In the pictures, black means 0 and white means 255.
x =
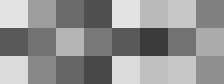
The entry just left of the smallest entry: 88
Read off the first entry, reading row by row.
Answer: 227
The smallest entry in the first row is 80
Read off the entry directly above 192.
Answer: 58
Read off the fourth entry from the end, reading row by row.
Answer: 219
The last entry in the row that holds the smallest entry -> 172
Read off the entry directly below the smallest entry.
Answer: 192

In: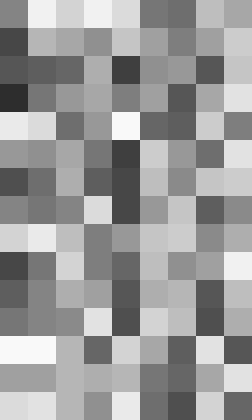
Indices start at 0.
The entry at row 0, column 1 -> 241
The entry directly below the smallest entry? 234
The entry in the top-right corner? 167
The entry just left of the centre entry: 219
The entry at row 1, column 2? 167
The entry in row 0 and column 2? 211
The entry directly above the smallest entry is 86
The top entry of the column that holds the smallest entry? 132
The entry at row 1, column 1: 182
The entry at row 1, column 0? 71
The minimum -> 45
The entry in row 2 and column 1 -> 94
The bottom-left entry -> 219
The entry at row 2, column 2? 102
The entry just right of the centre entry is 152
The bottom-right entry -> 102
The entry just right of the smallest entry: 118

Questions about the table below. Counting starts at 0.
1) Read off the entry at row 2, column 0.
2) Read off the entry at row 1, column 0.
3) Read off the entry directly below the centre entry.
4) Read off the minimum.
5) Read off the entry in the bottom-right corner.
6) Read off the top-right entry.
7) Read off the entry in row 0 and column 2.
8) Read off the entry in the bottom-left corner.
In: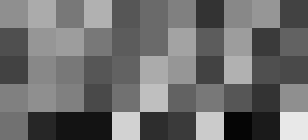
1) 66
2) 79
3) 191
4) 5
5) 232
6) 66
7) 120
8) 113

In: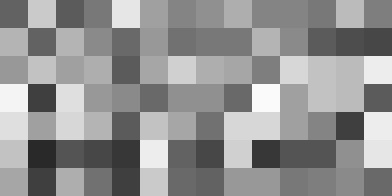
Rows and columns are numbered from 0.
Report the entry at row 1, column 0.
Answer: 180
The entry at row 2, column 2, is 160
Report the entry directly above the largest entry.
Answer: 126
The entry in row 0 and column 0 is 98
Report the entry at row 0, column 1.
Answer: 202
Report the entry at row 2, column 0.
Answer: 152
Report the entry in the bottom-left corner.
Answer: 166
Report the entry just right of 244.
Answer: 63
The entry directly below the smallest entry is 63
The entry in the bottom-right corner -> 105
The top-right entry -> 126
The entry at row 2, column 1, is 194
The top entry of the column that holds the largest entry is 132
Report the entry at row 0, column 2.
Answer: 91
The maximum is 250
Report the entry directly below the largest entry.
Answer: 215
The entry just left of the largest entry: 105
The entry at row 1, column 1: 98

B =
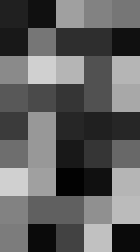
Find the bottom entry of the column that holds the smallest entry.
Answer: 66
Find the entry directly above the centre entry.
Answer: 53
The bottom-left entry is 124
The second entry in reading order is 16
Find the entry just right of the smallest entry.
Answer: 16
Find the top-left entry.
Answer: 32
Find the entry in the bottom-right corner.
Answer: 10
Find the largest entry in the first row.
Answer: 160
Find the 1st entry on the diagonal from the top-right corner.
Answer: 118
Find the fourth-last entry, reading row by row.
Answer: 10
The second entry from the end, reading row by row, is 193

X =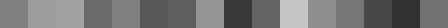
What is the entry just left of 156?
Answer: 127
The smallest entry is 49
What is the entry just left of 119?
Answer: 143

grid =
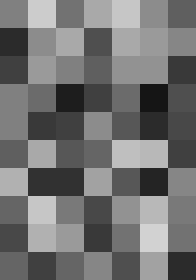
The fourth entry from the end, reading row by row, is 134
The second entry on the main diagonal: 140
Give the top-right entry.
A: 95
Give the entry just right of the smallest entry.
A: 79
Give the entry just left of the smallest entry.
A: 107
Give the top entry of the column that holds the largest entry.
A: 140
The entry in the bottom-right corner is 43
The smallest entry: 21
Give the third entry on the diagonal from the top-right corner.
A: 146
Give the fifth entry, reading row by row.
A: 198
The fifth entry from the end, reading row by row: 101
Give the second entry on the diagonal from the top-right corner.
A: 154
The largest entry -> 210
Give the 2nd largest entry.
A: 204
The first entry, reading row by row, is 128
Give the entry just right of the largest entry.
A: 114
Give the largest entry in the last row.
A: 162
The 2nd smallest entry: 29
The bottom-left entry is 101
